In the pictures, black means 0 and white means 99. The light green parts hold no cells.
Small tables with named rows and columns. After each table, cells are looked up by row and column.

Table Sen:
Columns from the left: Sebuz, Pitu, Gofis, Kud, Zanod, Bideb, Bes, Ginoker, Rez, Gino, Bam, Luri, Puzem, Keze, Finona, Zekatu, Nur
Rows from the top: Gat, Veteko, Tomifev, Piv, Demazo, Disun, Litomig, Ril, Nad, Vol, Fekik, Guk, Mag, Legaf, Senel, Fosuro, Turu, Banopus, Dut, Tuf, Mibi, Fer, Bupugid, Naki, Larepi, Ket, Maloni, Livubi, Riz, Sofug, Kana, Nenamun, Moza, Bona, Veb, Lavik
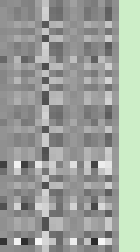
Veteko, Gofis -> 49
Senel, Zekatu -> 81
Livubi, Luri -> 56
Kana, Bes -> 80
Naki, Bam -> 87
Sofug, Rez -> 43
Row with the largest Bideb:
Veb

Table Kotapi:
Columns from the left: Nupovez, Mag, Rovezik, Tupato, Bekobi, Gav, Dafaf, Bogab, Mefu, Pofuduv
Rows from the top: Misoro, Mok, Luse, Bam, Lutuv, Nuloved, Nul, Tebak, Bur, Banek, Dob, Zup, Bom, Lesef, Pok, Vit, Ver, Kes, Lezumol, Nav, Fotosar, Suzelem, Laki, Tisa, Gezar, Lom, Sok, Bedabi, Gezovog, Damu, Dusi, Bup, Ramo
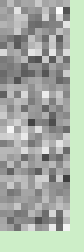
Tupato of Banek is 39
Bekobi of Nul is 70
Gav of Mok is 57
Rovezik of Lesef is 49
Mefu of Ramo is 42
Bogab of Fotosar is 68
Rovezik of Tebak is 67
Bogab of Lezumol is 48
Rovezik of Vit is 68
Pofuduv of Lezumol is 41
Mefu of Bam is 51
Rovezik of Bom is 67
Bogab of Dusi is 83
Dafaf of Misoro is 64
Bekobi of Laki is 56
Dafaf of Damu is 59
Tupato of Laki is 42
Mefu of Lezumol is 52
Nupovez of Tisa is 51
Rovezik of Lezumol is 61

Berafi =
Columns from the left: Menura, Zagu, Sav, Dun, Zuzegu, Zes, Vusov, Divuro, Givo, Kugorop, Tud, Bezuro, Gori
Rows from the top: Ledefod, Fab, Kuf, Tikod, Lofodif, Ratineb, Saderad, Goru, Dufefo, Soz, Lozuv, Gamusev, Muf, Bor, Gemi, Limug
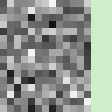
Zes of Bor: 52
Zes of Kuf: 56
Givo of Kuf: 36
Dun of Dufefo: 70
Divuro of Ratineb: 38
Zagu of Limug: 50
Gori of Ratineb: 47
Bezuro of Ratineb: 42
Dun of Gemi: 52
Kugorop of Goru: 48
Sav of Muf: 16
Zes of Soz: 67
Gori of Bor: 37
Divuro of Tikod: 7
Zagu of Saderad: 40
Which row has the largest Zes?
Ledefod

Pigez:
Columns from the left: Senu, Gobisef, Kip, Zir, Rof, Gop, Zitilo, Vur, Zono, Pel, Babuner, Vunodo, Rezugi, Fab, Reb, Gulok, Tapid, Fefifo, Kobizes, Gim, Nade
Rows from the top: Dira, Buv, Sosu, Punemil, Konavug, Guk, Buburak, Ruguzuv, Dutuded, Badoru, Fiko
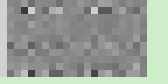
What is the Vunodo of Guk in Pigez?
52
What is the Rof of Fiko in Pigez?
24
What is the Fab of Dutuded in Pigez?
52
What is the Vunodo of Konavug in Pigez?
51
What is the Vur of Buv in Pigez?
67
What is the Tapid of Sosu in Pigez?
49
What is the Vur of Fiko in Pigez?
38
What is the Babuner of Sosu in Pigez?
52
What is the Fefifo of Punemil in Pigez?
55
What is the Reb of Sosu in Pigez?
51
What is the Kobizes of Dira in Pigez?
54
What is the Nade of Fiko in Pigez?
51
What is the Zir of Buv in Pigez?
22
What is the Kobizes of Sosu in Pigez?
53
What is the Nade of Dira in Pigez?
52
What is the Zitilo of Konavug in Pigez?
54
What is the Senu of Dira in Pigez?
81
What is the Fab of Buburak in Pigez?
48
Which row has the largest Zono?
Buv

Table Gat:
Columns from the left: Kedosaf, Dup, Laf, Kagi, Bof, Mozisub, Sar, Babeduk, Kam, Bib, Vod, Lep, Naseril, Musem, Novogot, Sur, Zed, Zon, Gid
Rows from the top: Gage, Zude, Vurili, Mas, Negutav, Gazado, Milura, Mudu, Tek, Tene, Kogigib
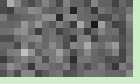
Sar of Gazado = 40
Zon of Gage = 40
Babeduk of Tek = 47
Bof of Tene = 22
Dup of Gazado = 30
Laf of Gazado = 42
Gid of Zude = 45
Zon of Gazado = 31
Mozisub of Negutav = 24
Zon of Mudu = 27
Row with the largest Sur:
Milura

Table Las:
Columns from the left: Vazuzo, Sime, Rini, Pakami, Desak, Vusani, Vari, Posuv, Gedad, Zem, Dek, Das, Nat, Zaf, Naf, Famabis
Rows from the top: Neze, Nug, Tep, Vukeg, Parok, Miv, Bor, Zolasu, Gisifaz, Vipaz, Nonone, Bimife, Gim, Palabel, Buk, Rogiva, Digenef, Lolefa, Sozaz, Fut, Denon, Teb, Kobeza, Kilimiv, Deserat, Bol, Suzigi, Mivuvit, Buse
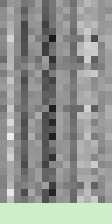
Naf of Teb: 51
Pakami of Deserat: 39
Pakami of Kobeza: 35
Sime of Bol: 66
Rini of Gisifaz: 48
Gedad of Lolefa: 63
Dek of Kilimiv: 47
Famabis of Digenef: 67
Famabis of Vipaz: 62
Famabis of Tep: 65
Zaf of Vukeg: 72
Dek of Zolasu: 41
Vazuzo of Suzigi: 50
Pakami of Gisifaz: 42
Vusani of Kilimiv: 53
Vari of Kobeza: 33
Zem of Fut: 52

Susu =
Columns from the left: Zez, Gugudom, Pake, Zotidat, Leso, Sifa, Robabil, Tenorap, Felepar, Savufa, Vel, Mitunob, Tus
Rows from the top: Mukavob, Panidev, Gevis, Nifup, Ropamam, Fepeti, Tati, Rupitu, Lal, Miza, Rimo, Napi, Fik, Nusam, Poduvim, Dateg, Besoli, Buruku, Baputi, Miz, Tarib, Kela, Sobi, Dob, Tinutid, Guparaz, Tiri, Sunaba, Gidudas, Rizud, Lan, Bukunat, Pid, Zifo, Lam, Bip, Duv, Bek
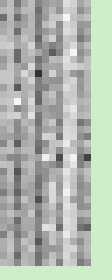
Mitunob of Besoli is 70
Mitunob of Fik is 58
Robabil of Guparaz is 56
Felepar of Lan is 61
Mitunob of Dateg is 66
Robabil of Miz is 82
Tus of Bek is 58
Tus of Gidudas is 70
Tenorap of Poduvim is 70
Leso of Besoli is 87
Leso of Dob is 73
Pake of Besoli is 81
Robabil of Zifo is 63
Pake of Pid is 52
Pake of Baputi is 53
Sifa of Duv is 44
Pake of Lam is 53

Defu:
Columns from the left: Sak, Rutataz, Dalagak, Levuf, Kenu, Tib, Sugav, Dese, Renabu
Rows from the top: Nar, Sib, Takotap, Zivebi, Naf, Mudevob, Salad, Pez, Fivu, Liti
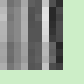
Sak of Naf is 70
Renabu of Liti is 25
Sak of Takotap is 75
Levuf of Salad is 62
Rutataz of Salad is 42
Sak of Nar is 67
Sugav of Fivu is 68
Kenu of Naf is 33
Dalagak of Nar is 49
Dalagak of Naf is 53
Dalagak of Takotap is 53
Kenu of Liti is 33
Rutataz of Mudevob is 48
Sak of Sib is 72
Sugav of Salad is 70
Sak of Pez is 64
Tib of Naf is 33
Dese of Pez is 37

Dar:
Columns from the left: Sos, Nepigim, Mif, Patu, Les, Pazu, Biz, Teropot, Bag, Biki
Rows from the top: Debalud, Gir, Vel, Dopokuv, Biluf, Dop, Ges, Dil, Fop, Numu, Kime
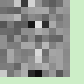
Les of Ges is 65
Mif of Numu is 40
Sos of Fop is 46
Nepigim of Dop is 38
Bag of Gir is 60
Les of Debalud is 82
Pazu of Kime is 6
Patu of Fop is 50
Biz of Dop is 48
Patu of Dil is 48
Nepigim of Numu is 49
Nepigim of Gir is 40
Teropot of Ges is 50
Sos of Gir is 43
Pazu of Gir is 64
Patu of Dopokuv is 36
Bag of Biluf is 60
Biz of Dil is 43
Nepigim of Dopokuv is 47

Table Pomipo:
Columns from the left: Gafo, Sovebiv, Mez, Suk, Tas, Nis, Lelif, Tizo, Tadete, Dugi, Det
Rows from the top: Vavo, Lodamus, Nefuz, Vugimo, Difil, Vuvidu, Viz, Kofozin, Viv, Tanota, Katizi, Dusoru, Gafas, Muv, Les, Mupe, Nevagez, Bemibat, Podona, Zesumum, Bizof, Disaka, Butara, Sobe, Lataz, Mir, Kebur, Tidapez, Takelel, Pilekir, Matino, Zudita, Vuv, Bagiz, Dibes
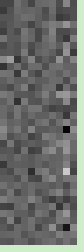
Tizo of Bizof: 44
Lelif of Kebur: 38
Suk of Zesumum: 40
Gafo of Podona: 53
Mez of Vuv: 41
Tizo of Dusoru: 42
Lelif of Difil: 36
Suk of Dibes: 39
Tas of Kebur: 41

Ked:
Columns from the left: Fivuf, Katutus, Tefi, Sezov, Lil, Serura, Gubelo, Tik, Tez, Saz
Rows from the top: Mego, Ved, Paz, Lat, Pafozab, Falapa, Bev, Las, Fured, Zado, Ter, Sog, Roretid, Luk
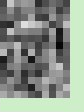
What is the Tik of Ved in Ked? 50
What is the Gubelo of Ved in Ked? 41
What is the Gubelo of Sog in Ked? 70
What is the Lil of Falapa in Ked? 30
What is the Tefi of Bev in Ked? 73
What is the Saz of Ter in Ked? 50
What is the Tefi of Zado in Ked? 53
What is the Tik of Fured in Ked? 63
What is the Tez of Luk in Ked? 65
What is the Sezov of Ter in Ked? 18
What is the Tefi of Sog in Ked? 46
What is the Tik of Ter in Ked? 59
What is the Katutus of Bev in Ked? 54
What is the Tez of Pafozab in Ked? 9
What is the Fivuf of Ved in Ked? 35
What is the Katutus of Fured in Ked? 36
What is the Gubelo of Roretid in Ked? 58
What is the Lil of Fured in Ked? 8
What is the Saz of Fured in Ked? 36
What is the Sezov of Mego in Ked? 60
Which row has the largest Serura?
Lat

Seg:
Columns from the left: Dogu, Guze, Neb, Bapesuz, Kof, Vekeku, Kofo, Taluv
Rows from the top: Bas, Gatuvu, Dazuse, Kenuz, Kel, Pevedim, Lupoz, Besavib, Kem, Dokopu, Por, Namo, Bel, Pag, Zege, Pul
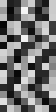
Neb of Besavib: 10
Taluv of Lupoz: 21
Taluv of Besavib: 14
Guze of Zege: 46
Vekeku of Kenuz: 67
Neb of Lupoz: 78
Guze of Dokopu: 36
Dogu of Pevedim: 68
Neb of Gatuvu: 31
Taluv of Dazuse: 80
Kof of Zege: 84
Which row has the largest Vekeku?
Pul

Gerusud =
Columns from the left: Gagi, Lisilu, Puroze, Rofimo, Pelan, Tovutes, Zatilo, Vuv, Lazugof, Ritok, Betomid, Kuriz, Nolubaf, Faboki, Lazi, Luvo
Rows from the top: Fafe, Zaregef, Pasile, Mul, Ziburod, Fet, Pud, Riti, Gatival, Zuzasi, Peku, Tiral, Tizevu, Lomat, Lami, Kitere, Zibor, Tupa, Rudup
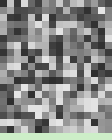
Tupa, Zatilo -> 21
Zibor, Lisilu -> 43
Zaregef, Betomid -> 35
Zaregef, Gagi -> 53
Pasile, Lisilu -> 23
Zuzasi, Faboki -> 37
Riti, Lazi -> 44
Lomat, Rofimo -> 57
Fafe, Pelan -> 40
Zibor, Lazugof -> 22

